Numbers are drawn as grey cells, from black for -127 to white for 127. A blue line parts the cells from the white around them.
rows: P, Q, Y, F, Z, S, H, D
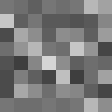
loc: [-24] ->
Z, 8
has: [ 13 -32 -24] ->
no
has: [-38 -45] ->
yes
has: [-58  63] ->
yes
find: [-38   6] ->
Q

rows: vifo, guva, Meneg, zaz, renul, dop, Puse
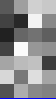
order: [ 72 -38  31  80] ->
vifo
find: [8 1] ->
Puse

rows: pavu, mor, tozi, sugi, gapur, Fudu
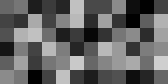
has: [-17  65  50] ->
no
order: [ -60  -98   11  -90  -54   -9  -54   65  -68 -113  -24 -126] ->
pavu

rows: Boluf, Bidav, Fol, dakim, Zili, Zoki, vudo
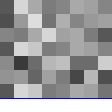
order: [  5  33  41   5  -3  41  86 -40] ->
Boluf
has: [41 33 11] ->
no
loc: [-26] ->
Zoki, 3
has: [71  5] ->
no
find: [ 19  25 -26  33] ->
Zoki

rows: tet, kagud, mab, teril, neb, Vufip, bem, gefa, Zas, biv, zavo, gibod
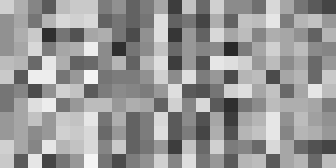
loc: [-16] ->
tet, 19
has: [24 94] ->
yes
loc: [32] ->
Zas, 23
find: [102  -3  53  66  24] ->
kagud

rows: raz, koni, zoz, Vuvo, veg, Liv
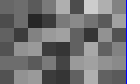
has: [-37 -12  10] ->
no
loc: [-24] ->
raz, 1
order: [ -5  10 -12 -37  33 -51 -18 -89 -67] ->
koni
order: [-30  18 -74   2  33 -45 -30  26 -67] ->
zoz
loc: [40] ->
Vuvo, 7
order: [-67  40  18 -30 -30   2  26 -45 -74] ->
Vuvo

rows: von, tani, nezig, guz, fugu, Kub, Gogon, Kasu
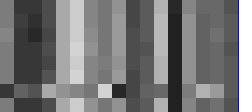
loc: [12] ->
nezig, 7
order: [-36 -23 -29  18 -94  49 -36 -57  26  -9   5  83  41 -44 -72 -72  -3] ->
Kub
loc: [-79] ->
tani, 3

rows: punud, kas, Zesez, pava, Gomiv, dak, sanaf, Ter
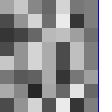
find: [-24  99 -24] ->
sanaf
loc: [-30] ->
dak, 3
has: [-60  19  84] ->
no
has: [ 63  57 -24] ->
no
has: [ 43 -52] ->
yes

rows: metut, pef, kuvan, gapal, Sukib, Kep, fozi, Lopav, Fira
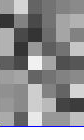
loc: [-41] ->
Sukib, 6
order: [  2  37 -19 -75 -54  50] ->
kuvan
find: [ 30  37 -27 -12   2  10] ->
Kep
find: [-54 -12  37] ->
pef
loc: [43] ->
Fira, 1
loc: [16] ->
fozi, 1

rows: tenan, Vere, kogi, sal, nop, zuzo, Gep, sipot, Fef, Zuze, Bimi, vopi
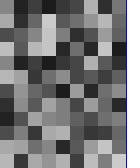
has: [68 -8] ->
no
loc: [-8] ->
tenan, 9

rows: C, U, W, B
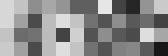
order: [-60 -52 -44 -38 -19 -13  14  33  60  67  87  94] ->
U
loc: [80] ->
W, 6
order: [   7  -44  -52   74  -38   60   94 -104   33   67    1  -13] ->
B

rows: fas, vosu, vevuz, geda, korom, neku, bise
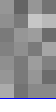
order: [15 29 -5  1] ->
korom
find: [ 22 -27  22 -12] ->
fas
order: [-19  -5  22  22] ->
neku

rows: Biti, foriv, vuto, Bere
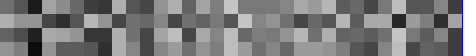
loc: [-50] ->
vuto, 2
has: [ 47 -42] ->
yes
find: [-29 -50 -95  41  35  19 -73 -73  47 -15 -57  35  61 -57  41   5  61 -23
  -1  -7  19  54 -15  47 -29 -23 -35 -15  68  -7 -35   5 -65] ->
vuto
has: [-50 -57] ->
no
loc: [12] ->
Biti, 5

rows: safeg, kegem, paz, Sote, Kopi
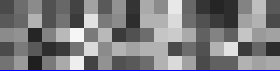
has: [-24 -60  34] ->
yes
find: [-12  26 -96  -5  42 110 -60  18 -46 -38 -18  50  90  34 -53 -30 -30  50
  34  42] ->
Kopi
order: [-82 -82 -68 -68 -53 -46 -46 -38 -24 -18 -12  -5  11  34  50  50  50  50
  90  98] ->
kegem

